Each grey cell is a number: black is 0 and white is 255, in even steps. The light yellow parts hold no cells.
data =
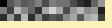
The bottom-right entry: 62
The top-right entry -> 151
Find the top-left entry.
4
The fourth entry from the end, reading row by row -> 88
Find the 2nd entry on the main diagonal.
62
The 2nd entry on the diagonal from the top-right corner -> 151
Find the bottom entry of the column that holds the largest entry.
88
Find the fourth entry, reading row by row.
88
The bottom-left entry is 47
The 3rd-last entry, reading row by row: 167
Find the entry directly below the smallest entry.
126
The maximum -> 210

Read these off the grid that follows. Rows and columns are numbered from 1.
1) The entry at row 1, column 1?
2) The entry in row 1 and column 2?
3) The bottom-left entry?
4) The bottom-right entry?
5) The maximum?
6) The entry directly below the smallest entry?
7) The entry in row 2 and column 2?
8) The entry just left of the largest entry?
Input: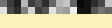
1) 115
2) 60
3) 225
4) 101
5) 237
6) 19
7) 72
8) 154
